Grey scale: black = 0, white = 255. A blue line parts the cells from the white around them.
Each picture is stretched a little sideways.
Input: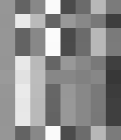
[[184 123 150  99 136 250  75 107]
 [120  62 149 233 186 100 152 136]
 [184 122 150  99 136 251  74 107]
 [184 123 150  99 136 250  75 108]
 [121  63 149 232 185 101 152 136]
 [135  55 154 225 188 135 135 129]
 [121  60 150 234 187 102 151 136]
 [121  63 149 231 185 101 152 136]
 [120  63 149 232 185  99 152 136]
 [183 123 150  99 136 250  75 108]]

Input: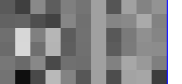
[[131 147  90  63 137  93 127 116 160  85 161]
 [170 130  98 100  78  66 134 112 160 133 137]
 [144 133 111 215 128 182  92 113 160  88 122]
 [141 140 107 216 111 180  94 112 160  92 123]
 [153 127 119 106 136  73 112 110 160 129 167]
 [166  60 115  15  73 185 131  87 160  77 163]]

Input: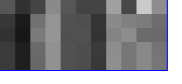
[[202 142  86  50  68 138  86  68  68 160  71]
 [123 110  55  27 113 148  81  79  53 138 128]
 [107 106  50  23 123 149  80  81  52 132 141]
 [136 116  59  30 106 145  82  78  58 141 118]
 [137 118  59  30 104 145  81  77  57 143 118]]

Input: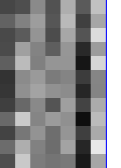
[[ 90 193  70  78 138  82 174]
 [ 64 166  98 129 157  86 185]
 [ 84 220  73  91 148  76 167]
 [ 41 156  75 160 131  94 150]
 [ 22 214  95 187 128 149 149]
 [ 60 133  51 139 154 123 132]
 [ 38 132  54 144 163 145 140]
 [ 67 171  63 104 137  84 159]
 [ 14 187 105 202 133 155 144]
 [ 63 170  67 119 147 110 149]
 [ 38 232 108 174 129 109 163]
 [ 25 166  78 201 124 116 121]]

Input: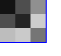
[[ 78 144  19]
 [ 36 205  78]
 [202 117 189]]

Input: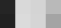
[[212 185  37 217]
 [213 164  33 219]]

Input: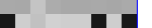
[[167 170 169 168 196 172 168 168 169]
 [206  25  24 206 193 209 206 206  24]]
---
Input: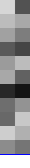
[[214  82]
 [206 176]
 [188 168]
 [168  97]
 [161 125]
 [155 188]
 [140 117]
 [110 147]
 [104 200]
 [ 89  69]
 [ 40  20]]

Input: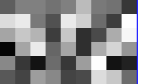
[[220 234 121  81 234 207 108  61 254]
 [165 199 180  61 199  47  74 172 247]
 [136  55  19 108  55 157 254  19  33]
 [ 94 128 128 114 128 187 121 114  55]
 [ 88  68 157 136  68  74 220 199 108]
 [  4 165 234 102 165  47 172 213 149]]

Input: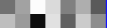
[[190 154  14 225  97 203 141]
 [113 162 252 218 128 174  90]]

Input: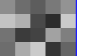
[[195 176  73  44 202]
 [141 109  93 121 147]
 [115  59  67 162 127]
 [109 170 202  52 101]]

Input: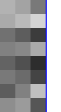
[[178 163 121]
 [170 186 212]
 [142 155  86]
 [129 136 170]
 [121 107  68]
 [113  93  60]
 [ 99  80  45]
 [ 93 129 192]]

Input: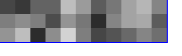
[[148 190  44 141 211 126  70  84 105 133 111]
 [126 141 126  76 148 119  44 133 163 169  92]
 [ 70  56  99  99 190 155  92 119 163 182 133]]

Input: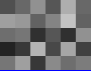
[[159 152  98 132 195  98]
 [118 159  56 138 110 124]
 [110 118  48  86  48 145]
 [ 80 104 145  86 174 104]
 [ 35  56 180  72 166  64]]

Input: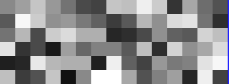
[[226  52  74  25 159 103 129 129  89 191  46 211 144 167 219]
 [191  60  82 197  17 137 255 255 167  82 129 159  38 239  66]
 [137 159 197 152 115  74  66 197 191 239 204  52 167 109  82]
 [115 183  74 204 219 175 175  38  46  74 144  97  89 211 191]
 [ 89 247 204 144 152 121  97  60  89 183 144 219 226 115  46]
 [ 31  38 232 183 175 175  31 239  97  66 152 121 129 226 247]]

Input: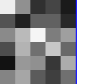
[[238 144  48  69  26]
 [138 186 245 125 159]
 [132 166  91  63 112]
 [ 83  32  97  97  40]
 [ 77 179 112 199 104]
 [ 18 152 144  55 172]]
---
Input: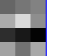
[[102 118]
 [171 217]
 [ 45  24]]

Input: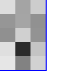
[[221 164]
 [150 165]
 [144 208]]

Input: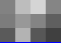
[[130 189]
 [124 152]
 [ 90 179]]

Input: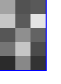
[[163  82]
 [198  90]
 [ 86 143]]

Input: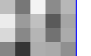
[[190 119]
 [236 155]
 [217 136]]

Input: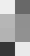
[[238 104]
 [182 144]
 [179 145]]

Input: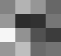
[[131 179]
 [152  44]
 [246 146]]
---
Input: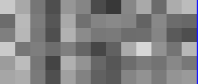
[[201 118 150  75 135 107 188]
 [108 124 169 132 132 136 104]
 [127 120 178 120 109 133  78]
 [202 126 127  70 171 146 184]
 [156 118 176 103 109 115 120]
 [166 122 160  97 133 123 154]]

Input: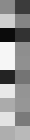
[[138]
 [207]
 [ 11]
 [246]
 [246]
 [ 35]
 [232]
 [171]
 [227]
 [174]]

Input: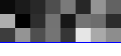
[[ 11  40 122 148]
 [174  46  23 109]
 [ 61  79  54 169]]

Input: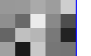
[[152 170 206]
 [143 235  78]
 [101 182  34]
 [161 200 116]]

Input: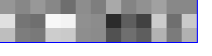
[[150 152 110 126 132 161 136]
 [224 111 243 140  94 204 202]
 [190 121 202 139 111 179 177]]

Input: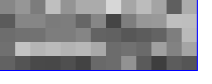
[[135 124 148 171 166 164 172]
 [ 91 134 125 134 126 153 190]
 [109 114 125  99  87  99 186]
 [112 181 179 169 113 160 165]
 [ 98  73  79 105 146  62  85]]

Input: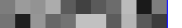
[[125 147  91  90 187 126]
 [116 150 115 193 181  60]]

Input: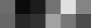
[[108  28 224]
 [102  50 119]]

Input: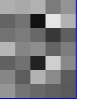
[[175 177 148]
 [100  18 178]
 [114 104  95]
 [182 142 125]
 [ 97  34 137]
 [134 178  92]
 [149 104  90]]
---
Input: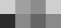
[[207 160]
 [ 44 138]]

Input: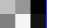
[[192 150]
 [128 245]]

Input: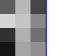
[[ 94 184]
 [213 197]]

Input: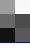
[[158 249]
 [104  76]]

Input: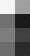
[[245 160]
 [113  26]]

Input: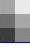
[[165 234]
 [112 167]]

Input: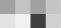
[[162 194]
 [227 241]]

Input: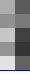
[[173  90]
 [144 121]]
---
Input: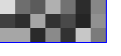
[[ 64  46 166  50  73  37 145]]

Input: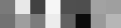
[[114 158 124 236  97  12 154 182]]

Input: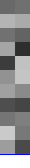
[[180 170]
 [165  46]
 [146 196]
 [ 78  69]
 [202 120]]

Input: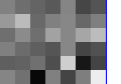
[[153 187 105 128 135 104 127]
 [128 108  95  85 135  69  81]
 [133 113   8 128  68 126 237]]

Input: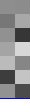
[[119 168]
 [164 215]
 [ 61 196]]

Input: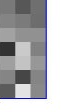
[[132 123 109]
 [ 50 202 129]
 [133  70 133]]
